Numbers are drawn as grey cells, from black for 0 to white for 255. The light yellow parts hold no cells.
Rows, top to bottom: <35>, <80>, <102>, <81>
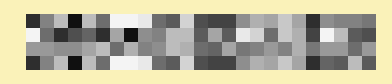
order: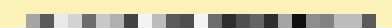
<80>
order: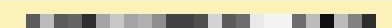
<81>

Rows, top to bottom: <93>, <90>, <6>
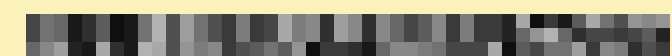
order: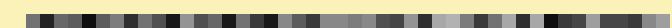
<6>
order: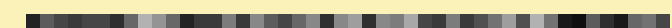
<90>
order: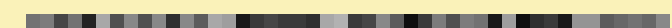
<93>
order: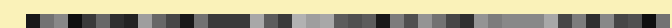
<6>
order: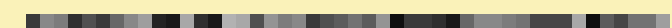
<6>
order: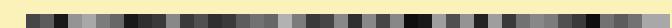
<93>

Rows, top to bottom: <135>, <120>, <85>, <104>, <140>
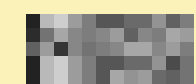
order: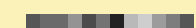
<104>
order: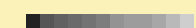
<140>
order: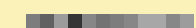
<85>
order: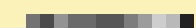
<104>
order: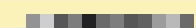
<135>

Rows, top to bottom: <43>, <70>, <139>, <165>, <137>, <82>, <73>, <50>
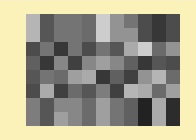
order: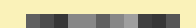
<165>
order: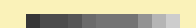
<43>

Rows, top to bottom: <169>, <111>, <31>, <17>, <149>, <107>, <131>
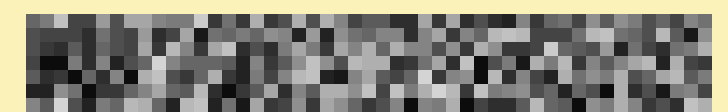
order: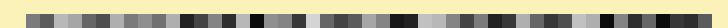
<149>
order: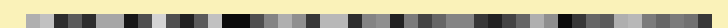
<131>
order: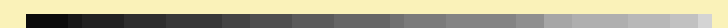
<17>
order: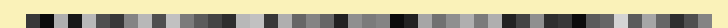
<131>
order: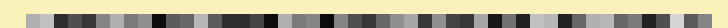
<131>
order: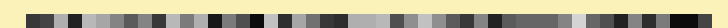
<17>

